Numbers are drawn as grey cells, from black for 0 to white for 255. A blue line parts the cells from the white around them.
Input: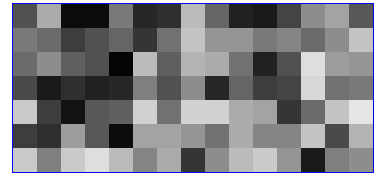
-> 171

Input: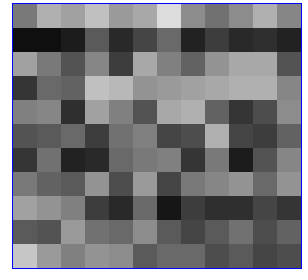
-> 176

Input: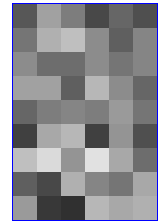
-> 161

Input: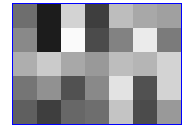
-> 28

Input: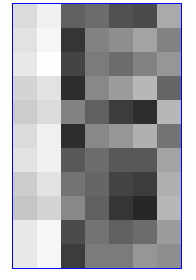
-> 240

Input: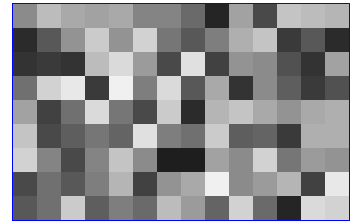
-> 188

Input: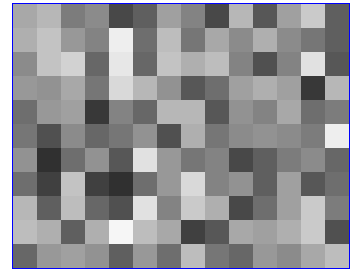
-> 183

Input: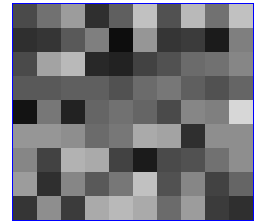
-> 113
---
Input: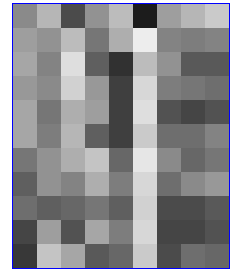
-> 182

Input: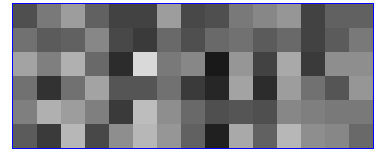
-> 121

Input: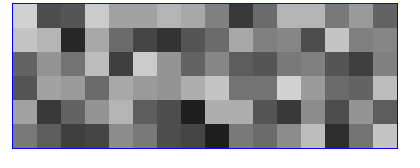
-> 77

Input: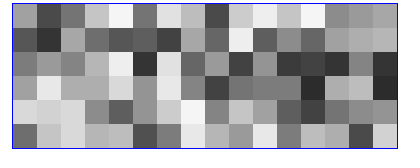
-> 74

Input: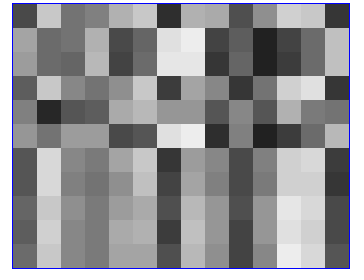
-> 200

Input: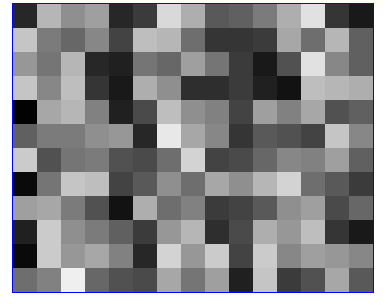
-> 182

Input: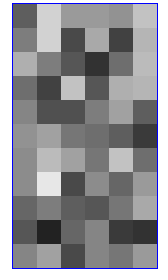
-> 210
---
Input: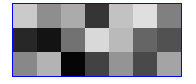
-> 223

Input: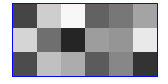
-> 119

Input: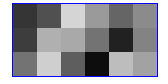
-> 101

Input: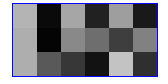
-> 158

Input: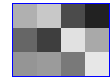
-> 75

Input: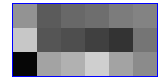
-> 124

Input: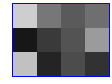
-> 90

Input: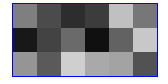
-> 192

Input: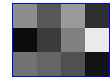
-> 154

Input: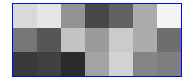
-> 171
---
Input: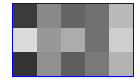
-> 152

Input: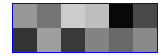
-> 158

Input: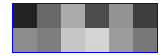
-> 126

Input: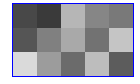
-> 128

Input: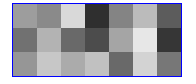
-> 179

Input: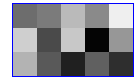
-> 74

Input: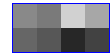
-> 87
